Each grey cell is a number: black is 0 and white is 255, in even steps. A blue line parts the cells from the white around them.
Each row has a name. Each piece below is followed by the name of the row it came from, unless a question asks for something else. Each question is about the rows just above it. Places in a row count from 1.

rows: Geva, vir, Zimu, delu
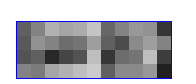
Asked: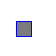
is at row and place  delu, 2
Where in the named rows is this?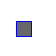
Geva, 7
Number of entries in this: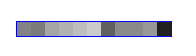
11
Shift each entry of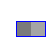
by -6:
[117 159]

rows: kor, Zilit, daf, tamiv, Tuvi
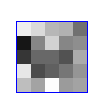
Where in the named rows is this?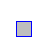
Tuvi, 1
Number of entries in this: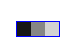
3

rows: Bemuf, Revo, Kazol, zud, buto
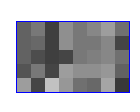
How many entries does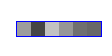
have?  6
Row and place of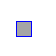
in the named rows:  buto, 7
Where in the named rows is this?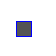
zud, 1
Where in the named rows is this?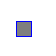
Kazol, 6
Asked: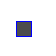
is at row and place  Kazol, 2
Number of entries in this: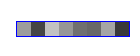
8
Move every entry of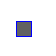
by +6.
[104]

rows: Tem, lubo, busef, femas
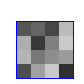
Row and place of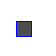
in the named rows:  femas, 1
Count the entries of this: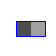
2
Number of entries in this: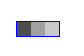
3
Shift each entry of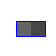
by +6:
[106  76]

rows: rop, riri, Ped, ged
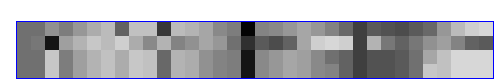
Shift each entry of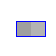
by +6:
[165 185]
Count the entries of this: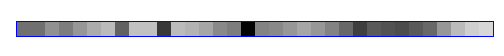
34
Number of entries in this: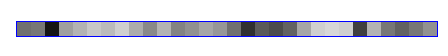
30
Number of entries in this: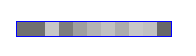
11
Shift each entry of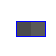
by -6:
[70 84]

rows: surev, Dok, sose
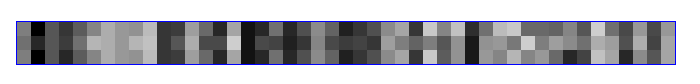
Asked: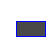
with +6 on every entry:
[79 79]
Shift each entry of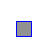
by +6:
[152]
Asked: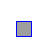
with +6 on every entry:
[164]
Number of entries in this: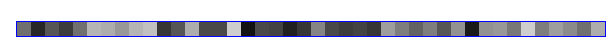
42
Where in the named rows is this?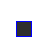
surev, 33

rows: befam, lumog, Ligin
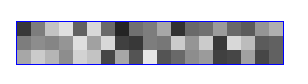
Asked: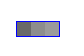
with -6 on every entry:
[ 99 135 149]
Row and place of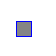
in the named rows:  lumog, 3
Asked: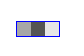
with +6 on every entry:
[173  90 236]
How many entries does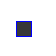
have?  1
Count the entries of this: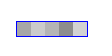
5
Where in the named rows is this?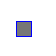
lumog, 11

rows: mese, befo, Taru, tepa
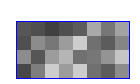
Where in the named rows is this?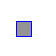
Taru, 7
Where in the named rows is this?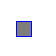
tepa, 2
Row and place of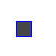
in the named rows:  tepa, 1
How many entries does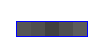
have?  5
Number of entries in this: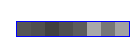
8
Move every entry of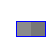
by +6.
[146 125]

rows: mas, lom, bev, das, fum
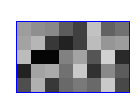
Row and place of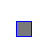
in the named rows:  fum, 5
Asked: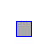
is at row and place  das, 3
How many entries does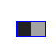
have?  2
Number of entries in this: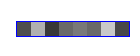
8
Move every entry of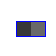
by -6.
[50 99]

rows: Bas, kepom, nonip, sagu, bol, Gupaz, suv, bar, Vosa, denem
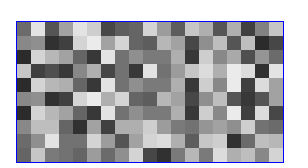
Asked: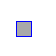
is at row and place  nonip, 16
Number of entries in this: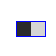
2
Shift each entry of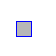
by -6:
[177]
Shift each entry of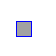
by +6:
[168]

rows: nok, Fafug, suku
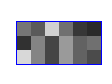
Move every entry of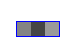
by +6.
[138  75 160]
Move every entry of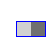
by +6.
[215 118]
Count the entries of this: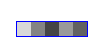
5
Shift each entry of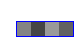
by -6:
[126  63 148  92]
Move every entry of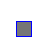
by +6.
[124]
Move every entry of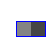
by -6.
[126  63]
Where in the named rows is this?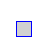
nok, 3

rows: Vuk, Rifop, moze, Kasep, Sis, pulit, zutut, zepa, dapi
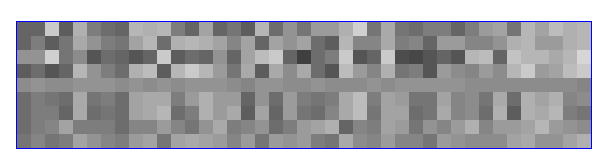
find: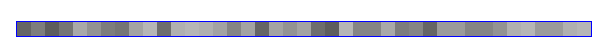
Rifop
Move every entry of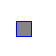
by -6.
[127]
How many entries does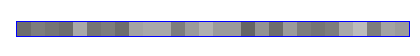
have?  28
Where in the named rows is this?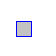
moze, 36

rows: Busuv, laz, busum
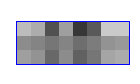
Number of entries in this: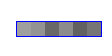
6
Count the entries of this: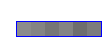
6
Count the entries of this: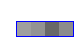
4
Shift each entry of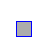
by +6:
[178]
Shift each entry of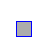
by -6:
[166]

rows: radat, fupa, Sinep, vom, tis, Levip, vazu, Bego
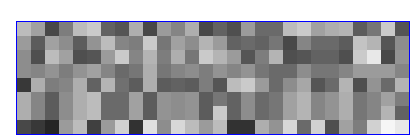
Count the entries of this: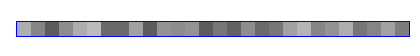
28
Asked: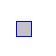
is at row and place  fupa, 25
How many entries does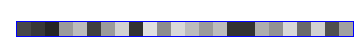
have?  24
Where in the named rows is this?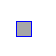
tis, 21
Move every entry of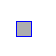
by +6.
[180]
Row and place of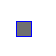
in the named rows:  tis, 8
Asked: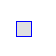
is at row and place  Bego, 10

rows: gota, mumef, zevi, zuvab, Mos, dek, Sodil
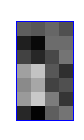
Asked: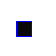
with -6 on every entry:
[3]
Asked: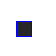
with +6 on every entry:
[45]
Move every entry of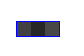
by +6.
[72 45 78]
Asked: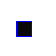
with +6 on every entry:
[15]
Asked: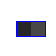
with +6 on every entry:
[45 78]

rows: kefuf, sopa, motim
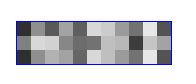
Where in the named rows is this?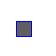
kefuf, 5
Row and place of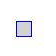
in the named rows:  sopa, 3
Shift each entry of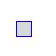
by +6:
[222]

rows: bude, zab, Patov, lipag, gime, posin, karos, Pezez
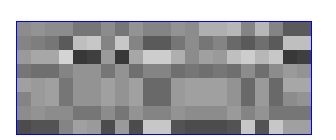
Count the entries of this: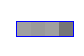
4
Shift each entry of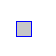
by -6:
[193]
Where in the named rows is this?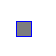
zab, 2
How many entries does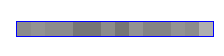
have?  14

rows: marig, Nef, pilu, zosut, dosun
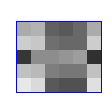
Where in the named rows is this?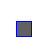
marig, 3
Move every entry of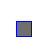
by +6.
[117]
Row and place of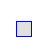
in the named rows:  dosun, 6
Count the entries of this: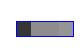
4
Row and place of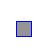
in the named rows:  pilu, 4

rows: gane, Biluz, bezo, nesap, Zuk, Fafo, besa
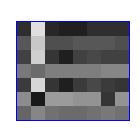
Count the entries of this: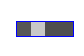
4
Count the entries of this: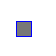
1
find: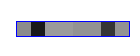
Fafo
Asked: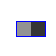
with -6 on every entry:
[141  47]
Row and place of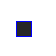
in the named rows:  gane, 3

